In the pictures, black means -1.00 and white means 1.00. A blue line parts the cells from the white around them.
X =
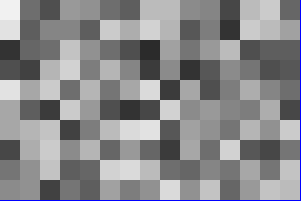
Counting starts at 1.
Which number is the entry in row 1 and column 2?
-0.14
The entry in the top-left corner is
0.89
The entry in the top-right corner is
-0.20
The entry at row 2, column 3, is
0.04
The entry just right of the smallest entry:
0.26
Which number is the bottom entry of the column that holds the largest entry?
0.09
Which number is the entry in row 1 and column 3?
-0.38
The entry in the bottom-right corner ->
0.47
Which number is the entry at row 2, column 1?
0.77
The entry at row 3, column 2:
-0.20
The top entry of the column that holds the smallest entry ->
0.47
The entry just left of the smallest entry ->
-0.38
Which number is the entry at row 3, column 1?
-0.60
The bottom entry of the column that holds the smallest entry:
0.14
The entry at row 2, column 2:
-0.26
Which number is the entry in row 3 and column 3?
-0.14

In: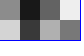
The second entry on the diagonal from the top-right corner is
0.38
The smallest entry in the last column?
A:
-0.06
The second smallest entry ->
-0.55

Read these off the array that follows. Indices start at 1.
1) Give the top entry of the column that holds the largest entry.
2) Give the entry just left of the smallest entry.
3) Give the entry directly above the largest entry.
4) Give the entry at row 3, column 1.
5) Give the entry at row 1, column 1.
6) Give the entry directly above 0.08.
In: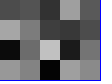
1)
-0.61
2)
0.03
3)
-0.51
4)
-0.91
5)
-0.40
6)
-0.09

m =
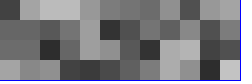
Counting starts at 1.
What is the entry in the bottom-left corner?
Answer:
0.29
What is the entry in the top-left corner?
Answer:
-0.48
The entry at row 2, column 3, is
-0.31
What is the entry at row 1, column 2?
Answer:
0.29
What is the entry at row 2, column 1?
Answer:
-0.20
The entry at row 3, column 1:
-0.15
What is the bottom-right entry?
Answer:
0.53
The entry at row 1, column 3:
0.47
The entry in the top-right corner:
0.29

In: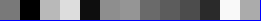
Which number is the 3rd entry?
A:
0.45
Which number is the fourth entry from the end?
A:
-0.40
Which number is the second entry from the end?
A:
0.95
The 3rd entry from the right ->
-0.67

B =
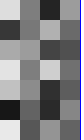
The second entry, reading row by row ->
-0.01
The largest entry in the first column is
0.83
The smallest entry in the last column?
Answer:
-0.37
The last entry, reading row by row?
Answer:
-0.22
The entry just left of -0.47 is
0.22
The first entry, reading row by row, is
0.73
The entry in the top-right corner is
0.22
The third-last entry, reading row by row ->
-0.32

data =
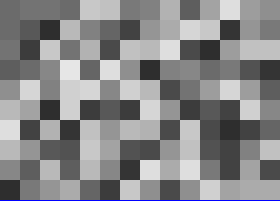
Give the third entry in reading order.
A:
-0.10
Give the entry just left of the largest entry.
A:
0.06
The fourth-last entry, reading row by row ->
0.63
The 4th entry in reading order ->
-0.16
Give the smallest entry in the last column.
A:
-0.59
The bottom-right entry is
0.34
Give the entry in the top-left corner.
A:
-0.16
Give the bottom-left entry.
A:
-0.64
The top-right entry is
0.12
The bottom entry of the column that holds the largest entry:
0.34
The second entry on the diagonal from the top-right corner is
0.17
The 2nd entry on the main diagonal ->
-0.31
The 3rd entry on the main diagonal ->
0.57
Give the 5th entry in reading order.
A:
0.57
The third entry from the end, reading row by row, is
0.28
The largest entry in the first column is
0.74
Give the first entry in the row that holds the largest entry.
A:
-0.26
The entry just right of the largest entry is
-0.21
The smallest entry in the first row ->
-0.26
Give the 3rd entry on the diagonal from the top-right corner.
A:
0.23

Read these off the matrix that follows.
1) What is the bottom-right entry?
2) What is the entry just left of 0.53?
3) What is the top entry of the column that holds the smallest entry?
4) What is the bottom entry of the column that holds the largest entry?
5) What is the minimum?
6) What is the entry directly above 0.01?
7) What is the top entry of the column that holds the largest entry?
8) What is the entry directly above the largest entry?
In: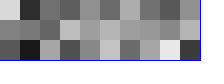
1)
-0.54
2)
0.07
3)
-0.65
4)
0.82
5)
-0.81
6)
0.70
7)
-0.31
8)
0.07
